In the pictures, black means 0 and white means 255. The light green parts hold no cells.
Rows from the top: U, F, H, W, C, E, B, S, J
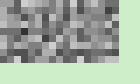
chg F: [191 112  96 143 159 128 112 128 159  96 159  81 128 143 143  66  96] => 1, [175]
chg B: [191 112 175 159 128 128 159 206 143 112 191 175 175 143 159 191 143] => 2, [128]

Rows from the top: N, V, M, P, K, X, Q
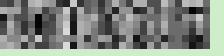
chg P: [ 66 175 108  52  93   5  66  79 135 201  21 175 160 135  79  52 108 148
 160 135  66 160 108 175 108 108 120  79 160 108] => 9, [148]
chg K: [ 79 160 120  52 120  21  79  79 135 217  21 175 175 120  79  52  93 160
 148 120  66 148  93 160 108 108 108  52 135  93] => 13, [160]
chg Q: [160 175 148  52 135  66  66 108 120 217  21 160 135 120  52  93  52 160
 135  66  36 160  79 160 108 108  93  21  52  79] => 18, [175]
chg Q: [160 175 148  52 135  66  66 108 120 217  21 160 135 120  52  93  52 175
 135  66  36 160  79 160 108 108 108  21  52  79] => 27, [93]
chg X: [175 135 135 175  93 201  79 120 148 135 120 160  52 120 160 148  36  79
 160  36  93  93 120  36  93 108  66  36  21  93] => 20, [21]
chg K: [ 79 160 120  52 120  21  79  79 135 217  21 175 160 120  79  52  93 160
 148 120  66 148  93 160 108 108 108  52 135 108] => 30, [93]

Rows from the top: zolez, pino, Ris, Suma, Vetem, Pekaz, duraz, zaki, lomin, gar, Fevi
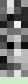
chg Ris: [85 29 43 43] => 2, [16]
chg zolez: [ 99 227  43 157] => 3, [57]
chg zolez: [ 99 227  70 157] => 3, [57]
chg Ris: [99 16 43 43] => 1, [85]
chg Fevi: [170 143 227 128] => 2, [128]
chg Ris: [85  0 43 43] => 2, [16]

